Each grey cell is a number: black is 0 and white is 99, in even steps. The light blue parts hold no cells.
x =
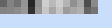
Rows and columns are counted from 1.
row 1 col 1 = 39
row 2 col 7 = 77
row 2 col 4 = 59
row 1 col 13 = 30
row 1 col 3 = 44
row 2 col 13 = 39
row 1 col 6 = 56

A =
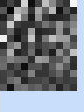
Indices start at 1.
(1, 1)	13
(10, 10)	34
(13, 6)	39
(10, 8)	35
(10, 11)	17
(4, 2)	78
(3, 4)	45
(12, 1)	24
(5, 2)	40
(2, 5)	20
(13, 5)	35
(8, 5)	42
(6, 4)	25
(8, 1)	32
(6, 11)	26
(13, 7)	27
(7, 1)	14
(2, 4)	61
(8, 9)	54
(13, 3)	41
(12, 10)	23
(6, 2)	25
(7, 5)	36
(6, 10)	61
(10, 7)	20
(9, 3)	43
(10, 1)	42
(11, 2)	30
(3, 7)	22
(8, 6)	12
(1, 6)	26
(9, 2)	51
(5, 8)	21
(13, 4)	45
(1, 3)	15
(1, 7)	74

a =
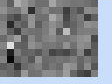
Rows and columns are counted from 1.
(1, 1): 51
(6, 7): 50
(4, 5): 58
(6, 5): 53
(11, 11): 40
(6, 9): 47
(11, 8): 54
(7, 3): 38
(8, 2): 12
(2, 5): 18
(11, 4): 59
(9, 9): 46
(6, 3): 61
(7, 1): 51
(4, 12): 46
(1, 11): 45
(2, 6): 46
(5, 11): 40
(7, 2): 86
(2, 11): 40
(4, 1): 51
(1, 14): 39
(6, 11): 50
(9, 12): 40
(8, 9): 31
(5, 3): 24
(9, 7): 41
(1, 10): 48
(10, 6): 50
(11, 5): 44
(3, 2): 35
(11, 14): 49
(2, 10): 24
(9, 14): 40
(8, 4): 38
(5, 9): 35

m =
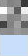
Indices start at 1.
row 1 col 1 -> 58
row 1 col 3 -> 53
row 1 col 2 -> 51
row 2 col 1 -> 99
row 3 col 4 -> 68
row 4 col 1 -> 26

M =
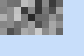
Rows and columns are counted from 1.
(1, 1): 52
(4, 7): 45
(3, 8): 57
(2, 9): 63
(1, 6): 22
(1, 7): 53
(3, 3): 77
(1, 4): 73
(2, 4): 23
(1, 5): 67
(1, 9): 39
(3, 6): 41
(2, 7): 46
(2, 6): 21

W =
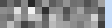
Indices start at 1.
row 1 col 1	30
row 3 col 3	69
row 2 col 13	43
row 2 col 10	31
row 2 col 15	30
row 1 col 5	15
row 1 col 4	53
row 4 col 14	67
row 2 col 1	55
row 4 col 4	27
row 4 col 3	53
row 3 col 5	75
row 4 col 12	48
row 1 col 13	32
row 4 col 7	41
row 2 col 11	50
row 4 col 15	24

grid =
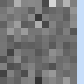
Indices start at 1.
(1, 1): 39
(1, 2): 44
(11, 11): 45
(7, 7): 44
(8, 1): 45
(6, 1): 45
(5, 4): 60
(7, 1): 46
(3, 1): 49
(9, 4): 37
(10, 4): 46
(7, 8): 35
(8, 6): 34
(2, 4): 47
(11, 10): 41
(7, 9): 45
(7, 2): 40
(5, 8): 47
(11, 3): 40
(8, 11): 42
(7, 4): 38
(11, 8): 59
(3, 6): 22
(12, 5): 51
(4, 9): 41
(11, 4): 30
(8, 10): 39
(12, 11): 46
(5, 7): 52
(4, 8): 51
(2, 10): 39
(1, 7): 28
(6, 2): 37
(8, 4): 43
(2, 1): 46

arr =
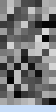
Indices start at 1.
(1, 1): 51
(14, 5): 26
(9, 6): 28
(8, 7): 30
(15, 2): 55
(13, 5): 32
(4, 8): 3
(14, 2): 52
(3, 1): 62
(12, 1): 61
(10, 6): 49
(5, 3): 57
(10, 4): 67
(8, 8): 82
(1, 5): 28
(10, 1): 14
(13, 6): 46
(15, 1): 66
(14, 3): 2
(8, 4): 16
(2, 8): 75
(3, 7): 72
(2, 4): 38
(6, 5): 36
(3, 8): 13
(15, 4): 70
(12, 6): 28
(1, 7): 68
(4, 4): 78
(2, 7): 64
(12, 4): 33
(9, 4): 8
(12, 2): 1
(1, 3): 57

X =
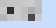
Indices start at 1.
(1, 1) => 75
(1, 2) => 76
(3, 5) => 29
